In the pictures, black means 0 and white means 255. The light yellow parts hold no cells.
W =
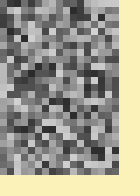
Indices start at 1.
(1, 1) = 112
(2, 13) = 131
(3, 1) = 63
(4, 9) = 163
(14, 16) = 199
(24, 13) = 203
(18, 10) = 125
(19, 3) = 57
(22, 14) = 46
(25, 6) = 83
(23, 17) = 166
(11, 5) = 43
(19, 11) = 105
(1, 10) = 89
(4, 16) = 119
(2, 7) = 184
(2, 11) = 44
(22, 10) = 58
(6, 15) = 148
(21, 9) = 118
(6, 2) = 83
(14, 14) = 133
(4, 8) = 102
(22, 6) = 155
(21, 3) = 107
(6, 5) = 207
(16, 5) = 143
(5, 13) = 110
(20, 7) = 202
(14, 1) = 201
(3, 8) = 88
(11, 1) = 185
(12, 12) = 201
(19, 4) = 45
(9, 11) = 80
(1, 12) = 65
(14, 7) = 93
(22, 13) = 140

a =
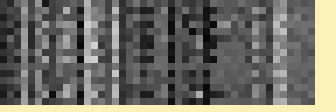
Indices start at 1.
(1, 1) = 60
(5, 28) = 11
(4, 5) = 45
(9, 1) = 25
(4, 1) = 54
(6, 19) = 57
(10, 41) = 132
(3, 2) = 58
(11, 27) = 61
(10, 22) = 99
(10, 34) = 101
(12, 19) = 90
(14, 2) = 77
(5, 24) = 110
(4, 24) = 104
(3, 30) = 20
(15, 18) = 49
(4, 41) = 122
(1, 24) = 86
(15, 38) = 92
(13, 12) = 60
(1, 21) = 72
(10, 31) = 94
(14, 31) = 31
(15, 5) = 71
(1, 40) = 124
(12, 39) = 83
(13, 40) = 148
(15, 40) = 170
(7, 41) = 125
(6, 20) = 98
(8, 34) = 91
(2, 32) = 78
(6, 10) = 171
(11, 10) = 86
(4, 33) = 150
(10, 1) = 69
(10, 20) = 108

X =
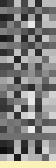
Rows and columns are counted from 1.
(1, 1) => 44
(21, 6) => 56
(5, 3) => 120
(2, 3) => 121
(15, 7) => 200
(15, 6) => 62
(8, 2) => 64
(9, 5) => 168
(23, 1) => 176
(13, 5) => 43
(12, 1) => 162
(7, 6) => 126
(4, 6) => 74
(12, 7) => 102
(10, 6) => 72
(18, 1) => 130
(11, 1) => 87
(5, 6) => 127
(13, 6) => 133
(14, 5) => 225
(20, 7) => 108
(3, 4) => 38
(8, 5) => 188
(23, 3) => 28
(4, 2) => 129
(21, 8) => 138
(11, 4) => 119
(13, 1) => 137
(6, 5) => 164
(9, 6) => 176
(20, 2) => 112
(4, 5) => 232
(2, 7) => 88
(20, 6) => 110
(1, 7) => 188
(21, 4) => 43

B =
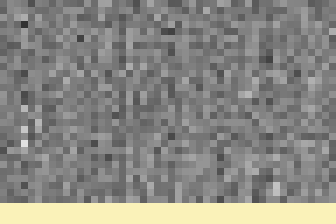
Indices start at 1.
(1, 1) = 112
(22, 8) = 133
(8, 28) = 130
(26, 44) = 131
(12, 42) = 101
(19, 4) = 199
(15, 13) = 127
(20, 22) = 134
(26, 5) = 122
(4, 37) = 149
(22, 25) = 124
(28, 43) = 120
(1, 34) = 97
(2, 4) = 134
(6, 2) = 123
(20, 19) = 132
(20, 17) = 110
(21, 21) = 121
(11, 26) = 124
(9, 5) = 117
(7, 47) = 145
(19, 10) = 139
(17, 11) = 148
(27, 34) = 97
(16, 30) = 152
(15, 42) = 138
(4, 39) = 125
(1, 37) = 90
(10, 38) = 114
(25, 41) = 132
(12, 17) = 115
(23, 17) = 115
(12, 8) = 114
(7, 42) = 133
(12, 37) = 171
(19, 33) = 111
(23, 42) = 131
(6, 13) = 149
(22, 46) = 128
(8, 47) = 123

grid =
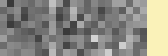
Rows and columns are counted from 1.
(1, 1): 148
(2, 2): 124
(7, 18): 205
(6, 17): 110
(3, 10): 99
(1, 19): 110
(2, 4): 77
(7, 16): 108
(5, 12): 106
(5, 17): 89
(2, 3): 139
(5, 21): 84
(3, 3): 130
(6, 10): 113
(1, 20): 166
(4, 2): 60
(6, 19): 177
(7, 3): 133
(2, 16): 106
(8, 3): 118
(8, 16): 205
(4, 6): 115
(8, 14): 151
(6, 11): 137
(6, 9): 125
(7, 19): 165
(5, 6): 111
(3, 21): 146
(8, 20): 108
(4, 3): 82
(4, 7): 86
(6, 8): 113
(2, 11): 182
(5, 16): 129
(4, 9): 95
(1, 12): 134
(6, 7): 138

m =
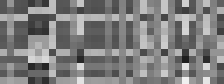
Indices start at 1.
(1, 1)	87
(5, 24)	176
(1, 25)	126
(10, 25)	133
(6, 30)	117
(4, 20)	132
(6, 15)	83
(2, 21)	190
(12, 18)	129
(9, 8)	177
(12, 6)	80
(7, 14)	86
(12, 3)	156
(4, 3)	85
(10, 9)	119
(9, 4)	90
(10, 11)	149
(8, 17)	181
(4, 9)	88
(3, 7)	69
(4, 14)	84
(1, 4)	82
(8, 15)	177
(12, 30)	229
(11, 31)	146
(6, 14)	82
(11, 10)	83
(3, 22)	94
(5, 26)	93
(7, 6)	181
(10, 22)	110
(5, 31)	145
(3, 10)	183
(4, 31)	130
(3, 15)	183
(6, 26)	81
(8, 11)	121
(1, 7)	55
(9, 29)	139
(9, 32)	193
